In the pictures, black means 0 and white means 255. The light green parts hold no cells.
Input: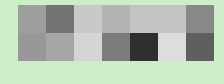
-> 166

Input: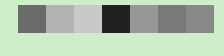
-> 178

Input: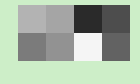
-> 146

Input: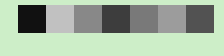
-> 193

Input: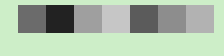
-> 34

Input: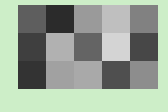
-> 161
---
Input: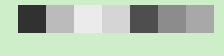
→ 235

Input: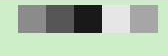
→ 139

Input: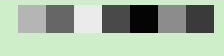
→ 235

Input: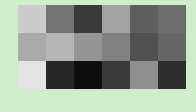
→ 39

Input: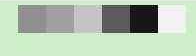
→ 160

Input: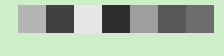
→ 231

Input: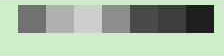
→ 206

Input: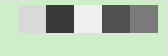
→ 217
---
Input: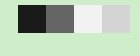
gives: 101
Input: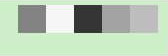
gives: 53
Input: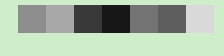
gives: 115
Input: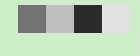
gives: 190
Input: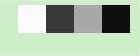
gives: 57
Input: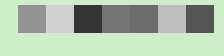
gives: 108
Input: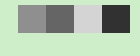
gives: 101
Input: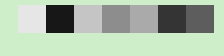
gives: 170
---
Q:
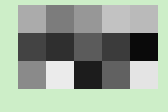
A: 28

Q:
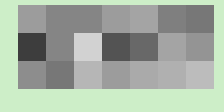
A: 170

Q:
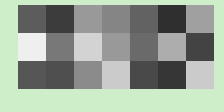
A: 73

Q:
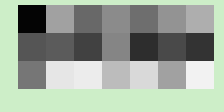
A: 217

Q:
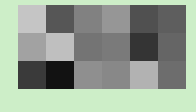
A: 136

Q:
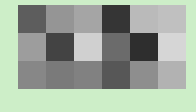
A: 87
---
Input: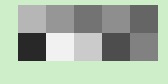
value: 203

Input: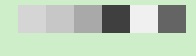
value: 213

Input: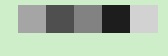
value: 165

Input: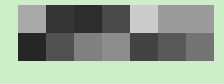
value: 169

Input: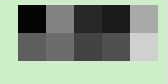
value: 169

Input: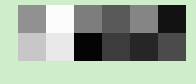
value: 233

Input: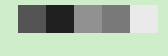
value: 145

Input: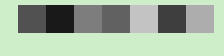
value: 173

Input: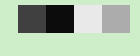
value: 172
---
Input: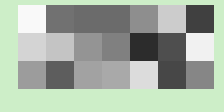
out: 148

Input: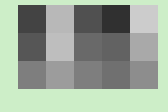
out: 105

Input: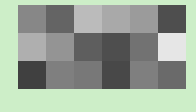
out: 94

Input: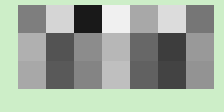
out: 140

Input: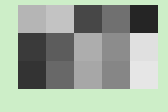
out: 173

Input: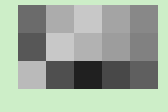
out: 178
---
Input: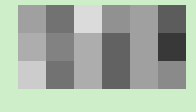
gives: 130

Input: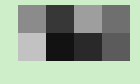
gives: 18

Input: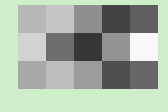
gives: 109

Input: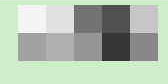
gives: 175

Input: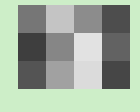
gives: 134

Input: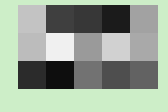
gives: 240

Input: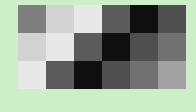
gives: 232

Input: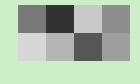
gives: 180

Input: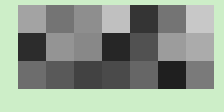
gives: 148
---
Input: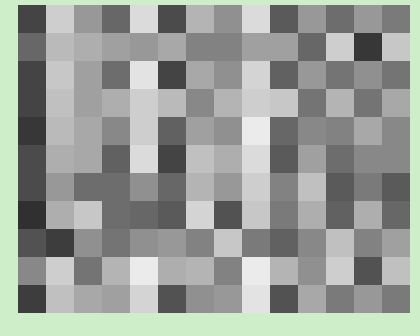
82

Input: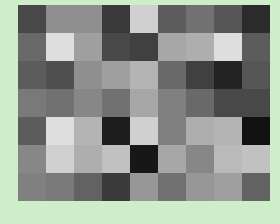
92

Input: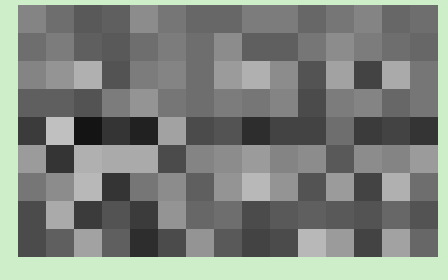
118

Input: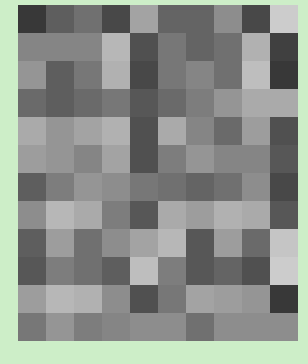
87

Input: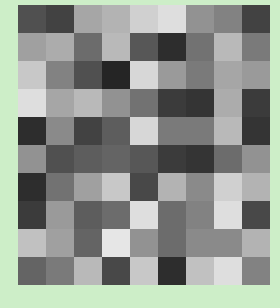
59

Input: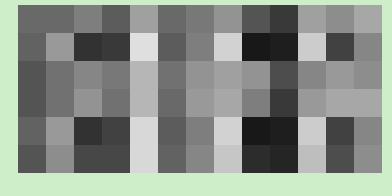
84

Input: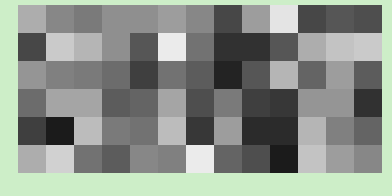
108

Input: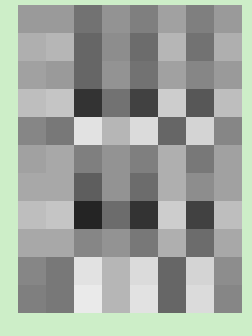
168

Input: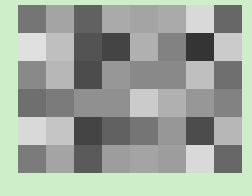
111
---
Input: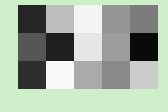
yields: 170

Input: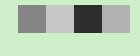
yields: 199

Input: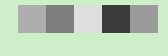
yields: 222

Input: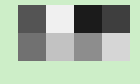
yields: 194

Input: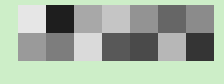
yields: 74

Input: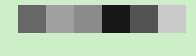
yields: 23

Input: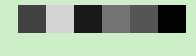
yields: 116

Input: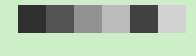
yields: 187
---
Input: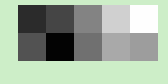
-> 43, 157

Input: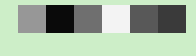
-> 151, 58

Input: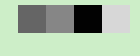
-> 101, 215

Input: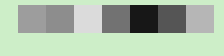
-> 157, 182

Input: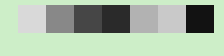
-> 217, 18

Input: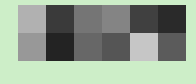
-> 177, 91

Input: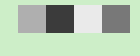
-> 175, 120

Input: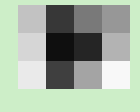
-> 194, 248

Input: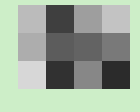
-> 187, 43
